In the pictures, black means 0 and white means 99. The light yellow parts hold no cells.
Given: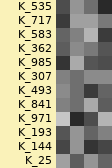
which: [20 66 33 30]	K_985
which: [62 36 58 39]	K_25
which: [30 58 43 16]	K_535
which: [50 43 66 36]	K_841
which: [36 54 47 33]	K_362

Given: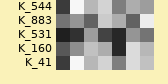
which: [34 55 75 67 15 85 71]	K_160
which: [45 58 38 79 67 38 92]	K_883

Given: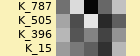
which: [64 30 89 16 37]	K_505
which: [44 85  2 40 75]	K_787

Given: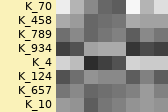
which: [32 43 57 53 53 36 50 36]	K_124
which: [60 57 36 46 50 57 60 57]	K_10

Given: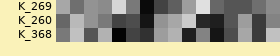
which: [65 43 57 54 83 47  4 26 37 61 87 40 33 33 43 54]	K_269
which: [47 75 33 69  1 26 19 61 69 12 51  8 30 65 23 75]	K_368

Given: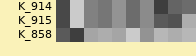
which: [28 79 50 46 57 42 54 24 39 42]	K_914
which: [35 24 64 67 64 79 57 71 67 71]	K_858
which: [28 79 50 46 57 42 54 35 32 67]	K_915

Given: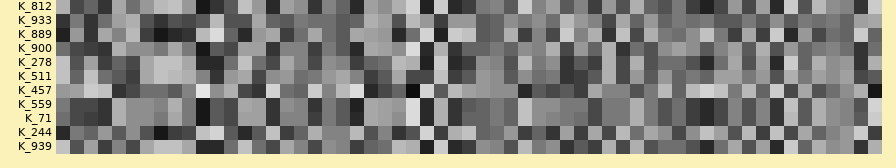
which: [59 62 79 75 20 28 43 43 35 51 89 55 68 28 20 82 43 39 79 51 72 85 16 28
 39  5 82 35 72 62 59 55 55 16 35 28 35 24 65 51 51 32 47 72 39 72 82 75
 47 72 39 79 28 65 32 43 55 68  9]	K_457
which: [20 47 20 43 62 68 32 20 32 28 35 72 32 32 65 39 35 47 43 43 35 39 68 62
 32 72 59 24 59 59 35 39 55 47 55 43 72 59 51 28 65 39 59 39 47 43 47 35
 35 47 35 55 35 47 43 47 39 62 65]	K_933
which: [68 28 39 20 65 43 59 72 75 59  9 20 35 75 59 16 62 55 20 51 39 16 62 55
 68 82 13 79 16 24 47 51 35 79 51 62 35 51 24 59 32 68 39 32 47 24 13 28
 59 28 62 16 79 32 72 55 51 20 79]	K_812

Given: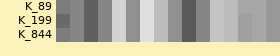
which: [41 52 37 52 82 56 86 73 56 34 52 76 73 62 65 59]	K_199

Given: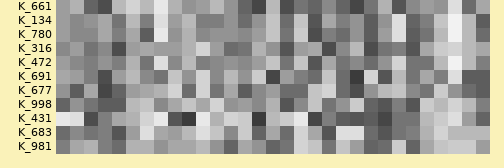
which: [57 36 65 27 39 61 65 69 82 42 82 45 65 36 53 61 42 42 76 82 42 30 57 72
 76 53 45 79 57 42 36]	K_677
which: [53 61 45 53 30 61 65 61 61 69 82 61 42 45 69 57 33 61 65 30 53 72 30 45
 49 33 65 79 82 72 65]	K_316
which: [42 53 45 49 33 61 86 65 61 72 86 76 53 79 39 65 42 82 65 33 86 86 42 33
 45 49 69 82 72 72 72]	K_683
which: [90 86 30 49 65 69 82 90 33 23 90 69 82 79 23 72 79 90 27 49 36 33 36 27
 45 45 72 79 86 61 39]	K_431
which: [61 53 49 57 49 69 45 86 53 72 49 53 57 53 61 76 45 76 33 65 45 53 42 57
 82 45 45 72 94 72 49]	K_472

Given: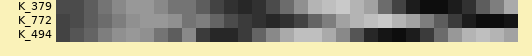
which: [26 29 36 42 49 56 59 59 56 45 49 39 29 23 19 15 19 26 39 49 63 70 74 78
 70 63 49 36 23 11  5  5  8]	K_772
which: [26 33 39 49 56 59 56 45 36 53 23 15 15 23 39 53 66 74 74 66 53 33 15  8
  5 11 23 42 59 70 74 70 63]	K_494
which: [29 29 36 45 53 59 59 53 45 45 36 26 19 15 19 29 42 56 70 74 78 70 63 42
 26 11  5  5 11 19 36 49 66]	K_379

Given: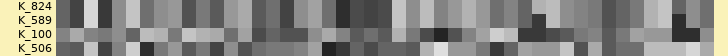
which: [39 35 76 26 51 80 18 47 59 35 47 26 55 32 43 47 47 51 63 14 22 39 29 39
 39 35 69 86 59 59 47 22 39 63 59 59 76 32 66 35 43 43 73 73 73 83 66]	K_506
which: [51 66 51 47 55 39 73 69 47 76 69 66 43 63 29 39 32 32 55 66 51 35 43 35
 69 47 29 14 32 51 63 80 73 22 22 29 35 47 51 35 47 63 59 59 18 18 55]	K_100
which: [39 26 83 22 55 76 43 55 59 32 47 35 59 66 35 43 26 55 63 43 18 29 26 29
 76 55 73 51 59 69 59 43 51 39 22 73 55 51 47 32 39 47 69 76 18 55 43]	K_589
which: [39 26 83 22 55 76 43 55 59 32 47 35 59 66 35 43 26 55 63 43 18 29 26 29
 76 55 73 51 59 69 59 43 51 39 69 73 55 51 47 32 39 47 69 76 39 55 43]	K_824

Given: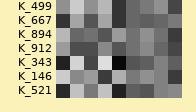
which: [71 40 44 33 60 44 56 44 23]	K_894
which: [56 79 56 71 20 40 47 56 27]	K_499

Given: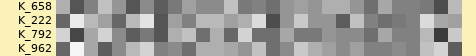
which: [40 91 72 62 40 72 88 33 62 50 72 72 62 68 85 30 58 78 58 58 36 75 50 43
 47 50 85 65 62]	K_222
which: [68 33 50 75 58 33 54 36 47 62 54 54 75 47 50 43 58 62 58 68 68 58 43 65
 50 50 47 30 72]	K_658

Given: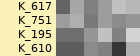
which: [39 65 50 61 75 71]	K_617
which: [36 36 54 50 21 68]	K_610
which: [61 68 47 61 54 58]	K_751

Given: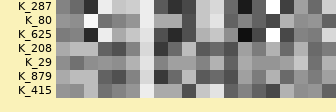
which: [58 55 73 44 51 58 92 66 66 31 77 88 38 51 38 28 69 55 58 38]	K_415
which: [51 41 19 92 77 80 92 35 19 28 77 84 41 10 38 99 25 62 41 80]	K_287
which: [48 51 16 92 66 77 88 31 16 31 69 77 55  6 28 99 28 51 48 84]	K_625
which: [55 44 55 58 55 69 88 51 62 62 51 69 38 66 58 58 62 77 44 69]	K_29
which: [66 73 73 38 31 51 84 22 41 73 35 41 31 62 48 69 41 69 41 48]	K_208

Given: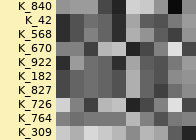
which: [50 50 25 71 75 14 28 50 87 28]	K_670
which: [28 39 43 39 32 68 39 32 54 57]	K_182
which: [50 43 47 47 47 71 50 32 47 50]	K_764
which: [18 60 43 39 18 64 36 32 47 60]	K_922
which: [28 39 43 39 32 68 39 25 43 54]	K_827

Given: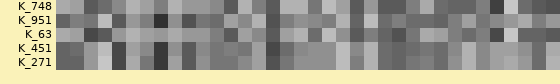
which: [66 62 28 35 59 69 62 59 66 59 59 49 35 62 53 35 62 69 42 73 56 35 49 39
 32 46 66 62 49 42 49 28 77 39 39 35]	K_63
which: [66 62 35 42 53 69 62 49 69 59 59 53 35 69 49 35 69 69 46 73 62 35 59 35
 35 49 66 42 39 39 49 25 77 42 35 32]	K_748
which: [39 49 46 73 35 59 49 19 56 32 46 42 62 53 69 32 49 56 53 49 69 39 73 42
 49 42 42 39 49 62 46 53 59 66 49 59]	K_951

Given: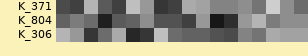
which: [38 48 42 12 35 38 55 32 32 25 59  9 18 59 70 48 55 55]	K_804

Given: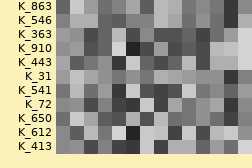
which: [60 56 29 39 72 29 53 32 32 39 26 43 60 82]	K_363
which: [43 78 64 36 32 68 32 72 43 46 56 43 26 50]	K_650
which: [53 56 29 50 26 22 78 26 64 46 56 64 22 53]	K_72
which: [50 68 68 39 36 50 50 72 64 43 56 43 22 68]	K_546

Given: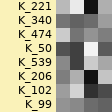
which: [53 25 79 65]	K_539
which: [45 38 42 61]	K_340

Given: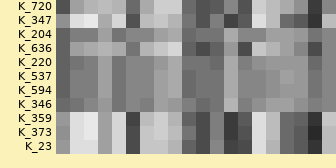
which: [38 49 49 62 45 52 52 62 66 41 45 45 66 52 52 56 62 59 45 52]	K_537
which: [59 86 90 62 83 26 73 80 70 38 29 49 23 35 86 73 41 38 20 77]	K_359
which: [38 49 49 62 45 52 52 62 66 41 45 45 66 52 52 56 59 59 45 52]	K_594
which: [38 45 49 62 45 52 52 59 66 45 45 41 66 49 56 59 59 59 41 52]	K_220

